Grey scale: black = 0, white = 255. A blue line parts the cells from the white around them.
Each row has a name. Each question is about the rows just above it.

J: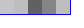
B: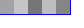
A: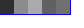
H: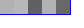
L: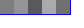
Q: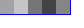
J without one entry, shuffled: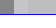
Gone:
[97]
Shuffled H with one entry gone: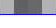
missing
[184]

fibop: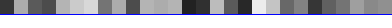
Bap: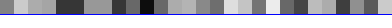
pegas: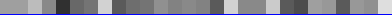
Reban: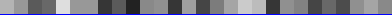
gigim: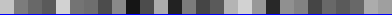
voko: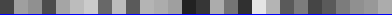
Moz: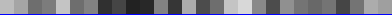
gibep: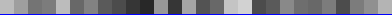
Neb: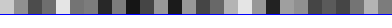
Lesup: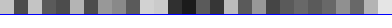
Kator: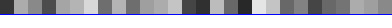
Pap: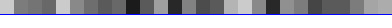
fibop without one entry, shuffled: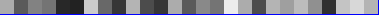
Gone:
[96]
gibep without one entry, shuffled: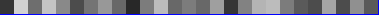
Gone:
[83]
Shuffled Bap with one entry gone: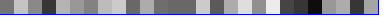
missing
[62]

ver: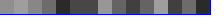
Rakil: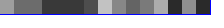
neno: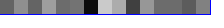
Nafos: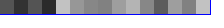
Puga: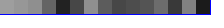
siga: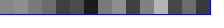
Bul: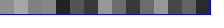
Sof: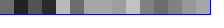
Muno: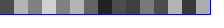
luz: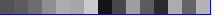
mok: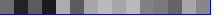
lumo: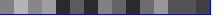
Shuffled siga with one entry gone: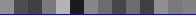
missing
[57]
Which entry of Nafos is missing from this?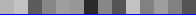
[50]
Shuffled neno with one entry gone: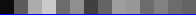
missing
[115]

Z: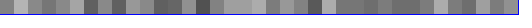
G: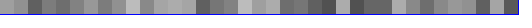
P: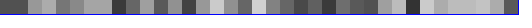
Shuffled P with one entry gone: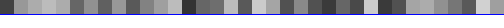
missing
[195]
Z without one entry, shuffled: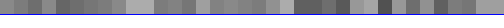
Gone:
[180]

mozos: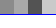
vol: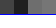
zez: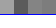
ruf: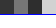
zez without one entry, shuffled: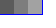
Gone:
[132]
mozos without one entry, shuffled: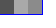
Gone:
[202]
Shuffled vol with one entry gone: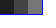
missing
[110]
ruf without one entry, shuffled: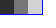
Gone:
[53]

